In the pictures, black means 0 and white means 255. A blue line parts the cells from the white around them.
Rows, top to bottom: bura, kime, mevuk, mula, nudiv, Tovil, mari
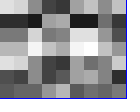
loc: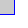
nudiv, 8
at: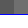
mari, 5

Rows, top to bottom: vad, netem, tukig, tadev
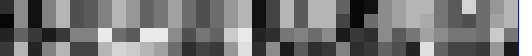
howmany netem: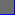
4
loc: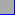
netem, 30

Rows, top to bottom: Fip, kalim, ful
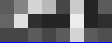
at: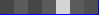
ful, 1
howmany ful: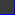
0
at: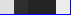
kalim, 1
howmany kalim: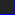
3
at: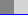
Fip, 1

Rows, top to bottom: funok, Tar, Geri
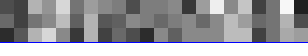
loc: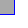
Geri, 20
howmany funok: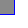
3
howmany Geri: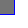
1
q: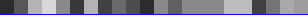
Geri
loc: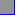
funok, 3
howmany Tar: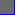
4

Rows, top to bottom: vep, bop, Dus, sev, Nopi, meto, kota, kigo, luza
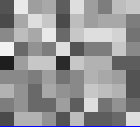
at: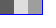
vep, 4
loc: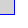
Dus, 8

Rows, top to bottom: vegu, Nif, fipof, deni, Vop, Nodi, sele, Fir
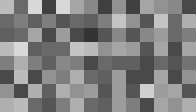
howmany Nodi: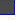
5
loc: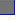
Vop, 13

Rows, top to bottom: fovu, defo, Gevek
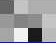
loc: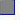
defo, 1
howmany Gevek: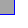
1
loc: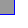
defo, 0
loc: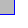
Gevek, 3
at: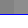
defo, 1
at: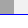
Gevek, 0
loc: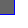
fovu, 0

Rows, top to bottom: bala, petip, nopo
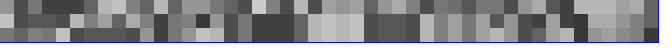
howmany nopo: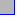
6
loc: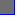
bala, 32
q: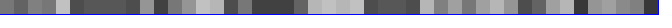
nopo
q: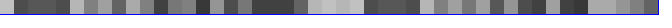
petip
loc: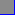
nopo, 44

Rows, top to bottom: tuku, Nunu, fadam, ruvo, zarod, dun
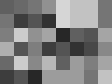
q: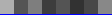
ruvo
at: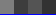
ruvo, 2

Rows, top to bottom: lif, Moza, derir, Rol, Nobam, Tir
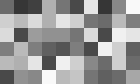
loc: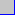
Tir, 5
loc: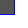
Rol, 4

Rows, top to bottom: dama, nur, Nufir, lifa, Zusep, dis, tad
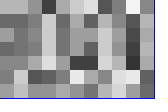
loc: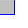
tad, 1
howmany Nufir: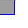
4
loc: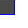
Nufir, 9

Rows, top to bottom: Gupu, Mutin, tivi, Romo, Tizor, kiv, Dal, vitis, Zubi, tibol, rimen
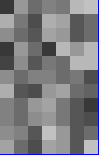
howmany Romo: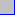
0
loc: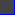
Tizor, 0
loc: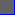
Dal, 6
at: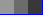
Romo, 1

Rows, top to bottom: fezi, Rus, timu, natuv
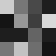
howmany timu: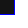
0
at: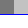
natuv, 0
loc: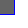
timu, 2
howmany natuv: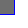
1
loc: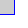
fezi, 0
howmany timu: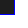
3
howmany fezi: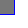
1

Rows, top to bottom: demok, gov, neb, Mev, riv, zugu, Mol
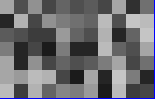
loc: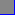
Mol, 4
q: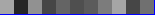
riv
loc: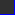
demok, 9

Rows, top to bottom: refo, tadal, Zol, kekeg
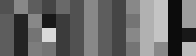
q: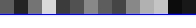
Zol
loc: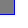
kekeg, 2
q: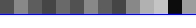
refo
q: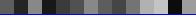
tadal
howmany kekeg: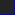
1

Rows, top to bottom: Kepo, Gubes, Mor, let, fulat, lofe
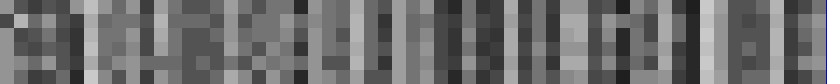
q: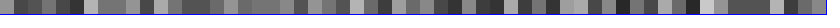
Mor
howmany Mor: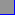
5
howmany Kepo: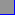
8
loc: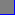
fulat, 20
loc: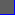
let, 3
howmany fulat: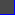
6

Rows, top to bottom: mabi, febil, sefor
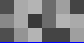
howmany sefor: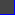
2
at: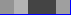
sefor, 1
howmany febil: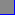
1
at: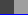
sefor, 4
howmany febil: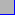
1
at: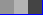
sefor, 1

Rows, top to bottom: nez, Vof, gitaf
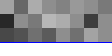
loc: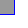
nez, 5
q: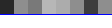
Vof
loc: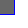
nez, 1
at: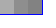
nez, 2
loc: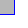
Vof, 3
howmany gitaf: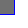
2
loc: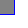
nez, 4

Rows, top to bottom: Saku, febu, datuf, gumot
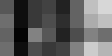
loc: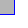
gumot, 7
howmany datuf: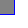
2
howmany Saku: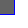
1
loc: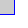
gumot, 6
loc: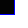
datuf, 1

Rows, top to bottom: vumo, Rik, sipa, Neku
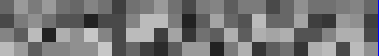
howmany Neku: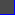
2
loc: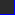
Neku, 11

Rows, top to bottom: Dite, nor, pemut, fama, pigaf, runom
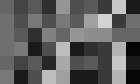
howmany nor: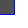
2
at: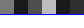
fama, 1
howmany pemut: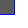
1
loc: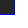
pigaf, 3

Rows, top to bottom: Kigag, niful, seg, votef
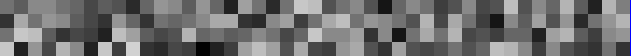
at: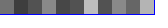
Kigag, 30
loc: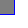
Kigag, 44

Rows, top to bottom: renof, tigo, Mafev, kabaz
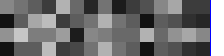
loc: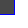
kabaz, 5
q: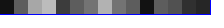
tigo

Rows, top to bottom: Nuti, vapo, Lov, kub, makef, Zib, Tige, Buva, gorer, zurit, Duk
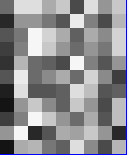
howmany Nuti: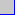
2
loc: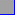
zurit, 5

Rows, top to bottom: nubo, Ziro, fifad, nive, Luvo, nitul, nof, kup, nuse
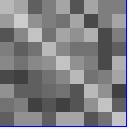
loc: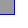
Ziro, 0
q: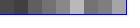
nitul
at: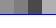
Luvo, 5
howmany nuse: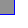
2
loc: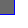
nof, 3

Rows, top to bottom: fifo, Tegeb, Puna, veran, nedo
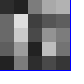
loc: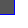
Tegeb, 3
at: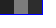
nedo, 0
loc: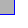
fifo, 4
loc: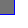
veran, 4
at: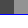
Puna, 2

